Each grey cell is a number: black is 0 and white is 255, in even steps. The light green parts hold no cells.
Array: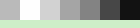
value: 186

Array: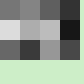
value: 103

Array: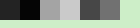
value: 35

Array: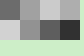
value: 210

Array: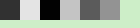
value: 49

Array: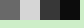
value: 105
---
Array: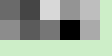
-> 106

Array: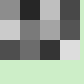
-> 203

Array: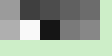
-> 155

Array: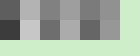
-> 94

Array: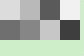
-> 220

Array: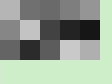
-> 134

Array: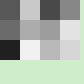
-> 107

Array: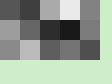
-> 157
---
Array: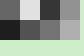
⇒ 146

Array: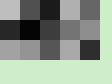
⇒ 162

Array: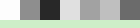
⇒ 40

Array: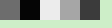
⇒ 109

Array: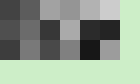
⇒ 121

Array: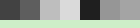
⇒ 190

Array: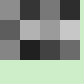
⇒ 199

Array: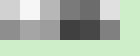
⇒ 165

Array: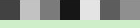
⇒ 123
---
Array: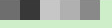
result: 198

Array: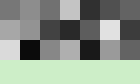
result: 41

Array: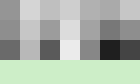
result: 220

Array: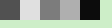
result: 124

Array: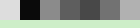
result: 94

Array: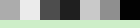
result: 31

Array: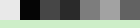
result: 42

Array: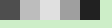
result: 224

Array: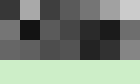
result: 70
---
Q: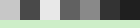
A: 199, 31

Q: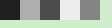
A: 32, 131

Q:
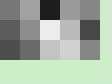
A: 119, 134

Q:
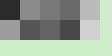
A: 43, 209

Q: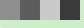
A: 143, 58

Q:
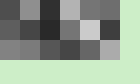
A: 78, 171

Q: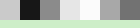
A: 202, 114

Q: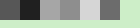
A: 87, 108

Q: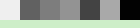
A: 239, 2
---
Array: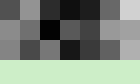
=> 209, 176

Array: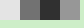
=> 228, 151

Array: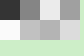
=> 250, 235

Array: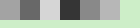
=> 214, 183

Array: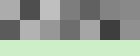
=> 191, 178

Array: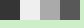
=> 239, 170

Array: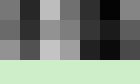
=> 195, 189

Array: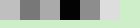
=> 221, 191
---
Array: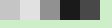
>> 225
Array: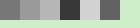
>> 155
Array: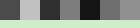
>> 193
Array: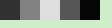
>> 129
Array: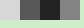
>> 88
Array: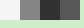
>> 133
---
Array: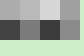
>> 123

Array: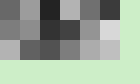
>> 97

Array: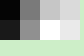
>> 144

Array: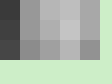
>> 140

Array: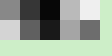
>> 96

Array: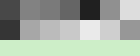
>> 167
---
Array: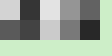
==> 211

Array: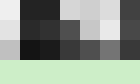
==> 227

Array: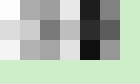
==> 220

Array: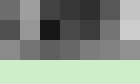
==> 80

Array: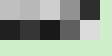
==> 191

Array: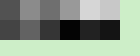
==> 82

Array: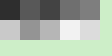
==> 46

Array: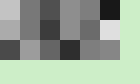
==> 171

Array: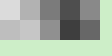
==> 219

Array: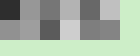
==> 46
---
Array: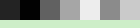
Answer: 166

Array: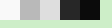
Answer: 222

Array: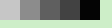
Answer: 95

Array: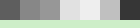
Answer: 225

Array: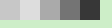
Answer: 170

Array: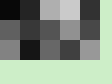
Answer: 84

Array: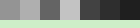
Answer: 195

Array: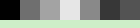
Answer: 230

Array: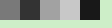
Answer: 162
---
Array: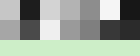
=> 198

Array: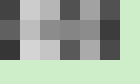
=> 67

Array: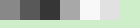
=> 136

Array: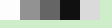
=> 253

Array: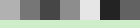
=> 177

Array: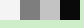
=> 244

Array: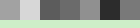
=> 162
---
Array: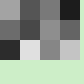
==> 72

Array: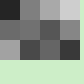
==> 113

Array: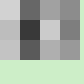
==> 57

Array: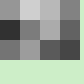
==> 124

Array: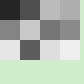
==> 201

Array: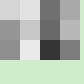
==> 199
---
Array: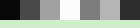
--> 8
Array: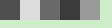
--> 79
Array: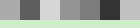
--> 171
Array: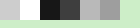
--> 205
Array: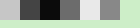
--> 198
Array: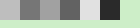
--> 190
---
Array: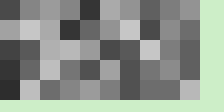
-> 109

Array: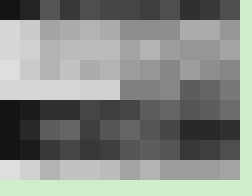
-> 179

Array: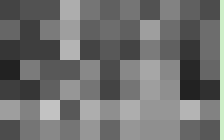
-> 136

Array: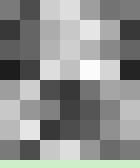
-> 200

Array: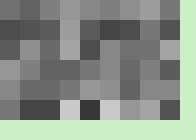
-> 69

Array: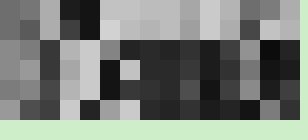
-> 63

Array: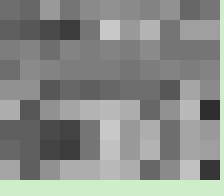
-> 145
